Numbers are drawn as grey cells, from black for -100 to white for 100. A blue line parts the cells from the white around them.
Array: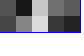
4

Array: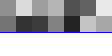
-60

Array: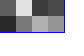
-5

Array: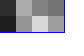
17

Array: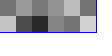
-40

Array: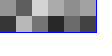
44

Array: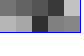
31

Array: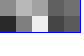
-1

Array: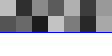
-18

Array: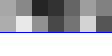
82
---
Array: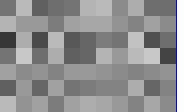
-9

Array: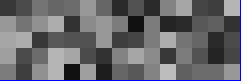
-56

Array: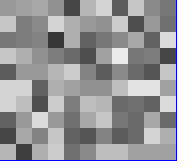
20

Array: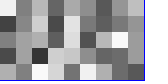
89

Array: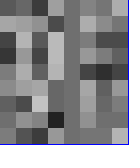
-30

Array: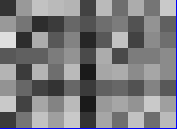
-60

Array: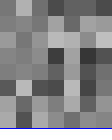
-7
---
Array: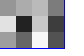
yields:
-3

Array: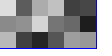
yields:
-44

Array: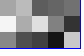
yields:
-11

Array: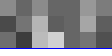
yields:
-3

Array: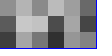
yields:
-18

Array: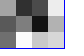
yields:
86

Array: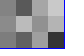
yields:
58

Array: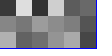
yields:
-18

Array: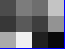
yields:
54

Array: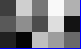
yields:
39
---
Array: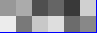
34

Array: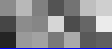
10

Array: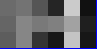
5

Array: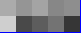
17

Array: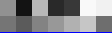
-85

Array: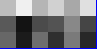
-85
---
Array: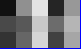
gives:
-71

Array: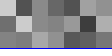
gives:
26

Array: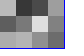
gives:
-42

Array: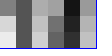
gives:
-84

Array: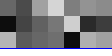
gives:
15

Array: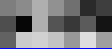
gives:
-67

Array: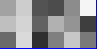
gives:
10

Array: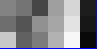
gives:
68

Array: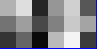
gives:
63
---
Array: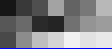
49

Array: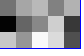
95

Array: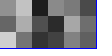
-60

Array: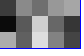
74

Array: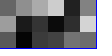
-54

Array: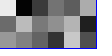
-22
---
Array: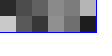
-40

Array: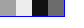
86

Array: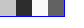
-65

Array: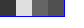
75

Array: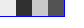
-62

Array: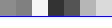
0

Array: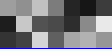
13

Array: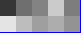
-13

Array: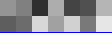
0

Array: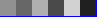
-19
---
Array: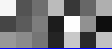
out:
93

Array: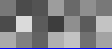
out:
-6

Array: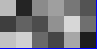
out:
47

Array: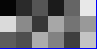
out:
-96

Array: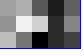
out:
26

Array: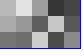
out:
45

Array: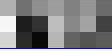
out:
38

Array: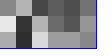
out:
7

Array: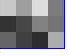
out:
57
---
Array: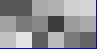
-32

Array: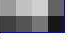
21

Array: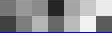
-7

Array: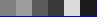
0

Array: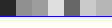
-68

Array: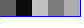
-24
